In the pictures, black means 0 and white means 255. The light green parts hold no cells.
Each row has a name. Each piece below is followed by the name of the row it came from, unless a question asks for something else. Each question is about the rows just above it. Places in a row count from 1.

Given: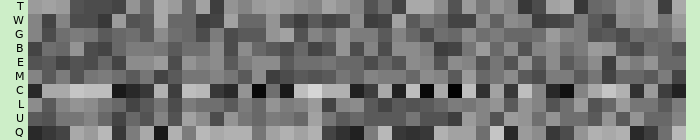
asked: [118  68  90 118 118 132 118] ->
M
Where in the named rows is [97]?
W, 34

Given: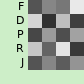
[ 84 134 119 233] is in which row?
F
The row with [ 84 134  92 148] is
J
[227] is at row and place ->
R, 3

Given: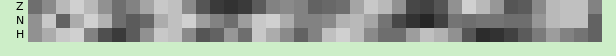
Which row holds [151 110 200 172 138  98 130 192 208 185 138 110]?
H
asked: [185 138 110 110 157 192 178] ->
H
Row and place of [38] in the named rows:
N, 29
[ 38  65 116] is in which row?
N
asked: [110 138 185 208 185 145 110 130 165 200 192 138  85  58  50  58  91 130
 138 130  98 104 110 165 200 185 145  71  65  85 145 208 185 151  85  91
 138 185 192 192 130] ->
Z
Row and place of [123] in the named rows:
H, 37

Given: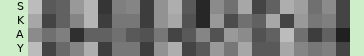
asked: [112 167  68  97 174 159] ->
S
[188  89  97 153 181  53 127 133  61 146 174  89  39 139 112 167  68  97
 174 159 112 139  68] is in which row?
S
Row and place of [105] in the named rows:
Y, 3
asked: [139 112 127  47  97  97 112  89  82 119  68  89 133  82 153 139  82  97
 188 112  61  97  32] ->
A
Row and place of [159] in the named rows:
S, 20
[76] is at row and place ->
K, 15

